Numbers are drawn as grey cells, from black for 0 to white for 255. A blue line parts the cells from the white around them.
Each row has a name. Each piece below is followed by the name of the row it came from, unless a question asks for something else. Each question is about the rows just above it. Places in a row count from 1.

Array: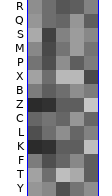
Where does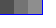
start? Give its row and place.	Y, 3
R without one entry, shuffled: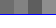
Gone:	[86]
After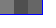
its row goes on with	[136  94]

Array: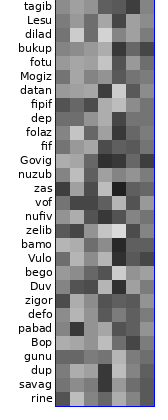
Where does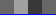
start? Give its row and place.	folaz, 3
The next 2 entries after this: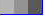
[124  95]
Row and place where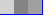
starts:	dilad, 4
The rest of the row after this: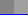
[124]
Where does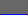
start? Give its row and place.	gunu, 1
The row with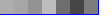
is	Bop

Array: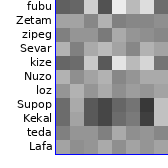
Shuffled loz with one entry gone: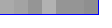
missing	[157]
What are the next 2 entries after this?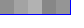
[170 170]
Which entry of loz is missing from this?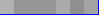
[157]

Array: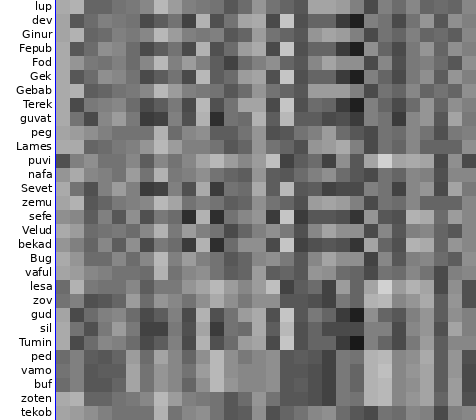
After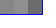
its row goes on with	[ 87  74 115 108 135 128  74 128 135]
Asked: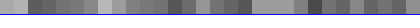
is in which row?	Gebab
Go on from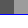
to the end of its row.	[156 156 128  74 115 101 135 101 115 101 143]
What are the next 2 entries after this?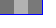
[128 143]

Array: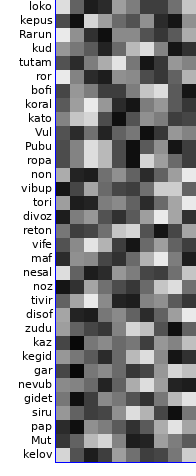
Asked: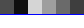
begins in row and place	ropa, 5
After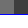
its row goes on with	[ 70 119 205]
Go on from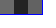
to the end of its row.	[172 221 158  35  29]
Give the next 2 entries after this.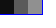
[21 62]
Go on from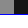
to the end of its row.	[49]
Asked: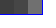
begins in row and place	reton, 2

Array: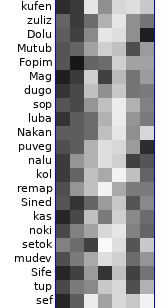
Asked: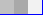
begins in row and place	kol, 3
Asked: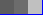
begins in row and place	Nakan, 2
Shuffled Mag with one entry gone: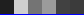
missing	[185]
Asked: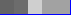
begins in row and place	Fopim, 3

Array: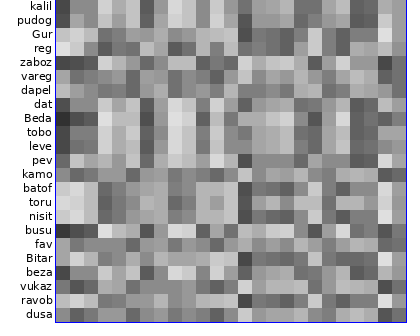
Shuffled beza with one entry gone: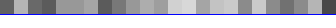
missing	[133]
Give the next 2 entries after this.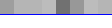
[173  79]
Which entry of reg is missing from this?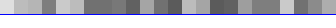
[146]
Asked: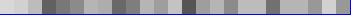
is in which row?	toru

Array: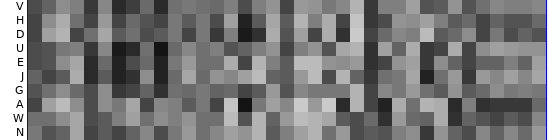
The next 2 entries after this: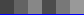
[112 135]
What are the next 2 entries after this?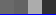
[99 83]
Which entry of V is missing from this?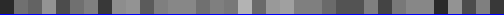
[62]
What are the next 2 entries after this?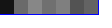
[127 147]

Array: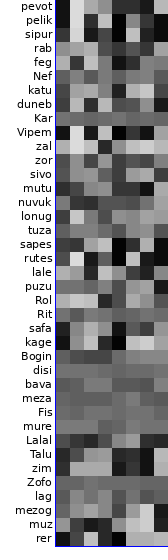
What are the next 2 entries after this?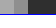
[ 25 184]
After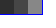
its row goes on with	[143  54  54  18 170]
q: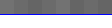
Kar
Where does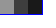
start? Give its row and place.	muz, 1

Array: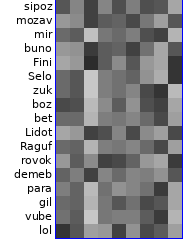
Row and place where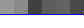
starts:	mozav, 1
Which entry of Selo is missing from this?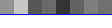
[173]
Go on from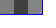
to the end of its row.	[106 133 126 146  86]

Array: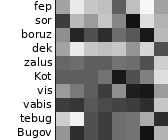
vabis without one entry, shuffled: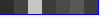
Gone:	[53]
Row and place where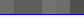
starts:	zalus, 2
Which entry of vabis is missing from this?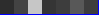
[74]
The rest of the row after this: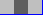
[247 163]
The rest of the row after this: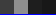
[155]
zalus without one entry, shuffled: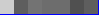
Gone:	[102]
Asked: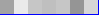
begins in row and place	dek, 1

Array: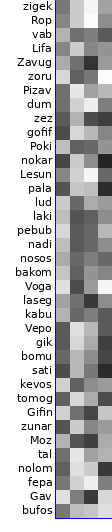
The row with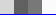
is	zoru
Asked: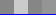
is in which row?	Lifa
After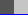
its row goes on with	[190  43]
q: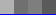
vab
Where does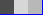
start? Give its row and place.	gofif, 1
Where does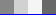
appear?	Lesun

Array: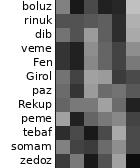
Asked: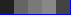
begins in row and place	peme, 2
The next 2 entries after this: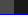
[ 74 169]
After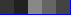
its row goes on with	[121]
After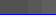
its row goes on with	[ 45 176]

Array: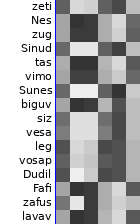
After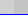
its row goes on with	[ 89  81 181]
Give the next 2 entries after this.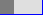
[124  73]
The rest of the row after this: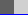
[196  89  81 181]
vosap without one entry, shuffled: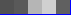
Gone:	[196]

